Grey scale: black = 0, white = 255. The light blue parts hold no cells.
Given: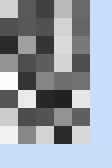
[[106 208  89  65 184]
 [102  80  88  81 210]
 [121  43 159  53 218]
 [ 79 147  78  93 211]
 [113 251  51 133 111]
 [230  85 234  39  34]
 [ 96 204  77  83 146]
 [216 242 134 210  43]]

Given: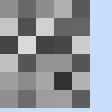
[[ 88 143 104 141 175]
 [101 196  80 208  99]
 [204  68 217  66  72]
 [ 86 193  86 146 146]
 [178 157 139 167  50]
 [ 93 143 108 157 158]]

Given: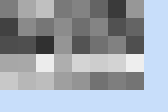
[[151 125 169 192 121 131 100  58]
 [100  65 138 118 140 111 132  81]
 [ 79  77  79  48 149  83 113 129]
 [238 167 168 236 174 212 205 211]
 [116 200 183 189 159 148 114 126]]

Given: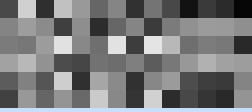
[[  6  73 208  47 193 153 102 133  49 116  72  18  58  43]
 [143 132 157 139  63 142  44 102 133  59 123 145 155 154]
 [ 41 123 119 156 225 136 111 226  61 228 184 111 124 120]
 [157 162 184 146  76  70 114 109 127  92 120 152 177 161]
 [132  92 129  85 206  48 166 138  49 135 155  77  62  58]
 [148  65 152 101 148 105 202 136  52 209  44  72  53  41]]

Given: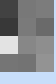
[[124  66 120]
 [106  56 122]
 [142 227 135]
 [147 117 115]]

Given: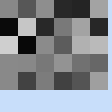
[[163 136  87 142  40  36]
 [ 39  10 198  40 121 163]
 [186 207   8 139  92 177]
 [103 137 136 120 147 113]
 [159 137  66 124  65  84]]
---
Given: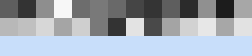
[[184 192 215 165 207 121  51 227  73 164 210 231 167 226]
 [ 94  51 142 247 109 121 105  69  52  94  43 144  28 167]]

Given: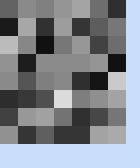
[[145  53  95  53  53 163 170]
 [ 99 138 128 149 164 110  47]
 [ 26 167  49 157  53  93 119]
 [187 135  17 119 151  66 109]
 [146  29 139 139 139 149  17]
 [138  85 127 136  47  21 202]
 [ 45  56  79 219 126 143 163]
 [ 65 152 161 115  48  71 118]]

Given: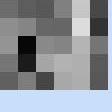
[[ 96 125  70 168 173  87]
 [108  93  88 128 198  72]
 [142 133 103 102 220  51]
 [148   7 137 132 180 117]
 [118  27 165 178 175  90]]

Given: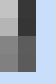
[[128  91]
 [195  55]
 [181  53]
 [132  92]]

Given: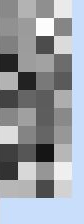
[[183 181  74 210]
 [137 179 143 234]
 [145 155 252 133]
 [128 156  76 219]
 [ 34 157 162 108]
 [179  34 121  90]
 [ 66 101  92 174]
 [135 160  93 137]
 [221 132 101 151]
 [ 63  86  21 183]
 [ 50 216 150 239]]

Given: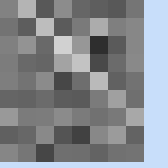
[[134 118  70 111 110  99 113 115]
 [130 180  88 140 102  94  88 117]
 [115  93 189  91 122 172 127 135]
 [128 147 105 209 151  46  90 135]
 [124 105 101 163 195  73 107 137]
 [126 115 139  71 110 186  97 114]
 [101  99 107  92  90 123 160 111]
 [153 123 124 139 123 113 121 168]
 [ 96 103 137  84  65 136 155  99]]

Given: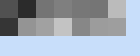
[[ 53 148 161 195 135 156 158]
 [ 81  43 116 127 119 117 187]]
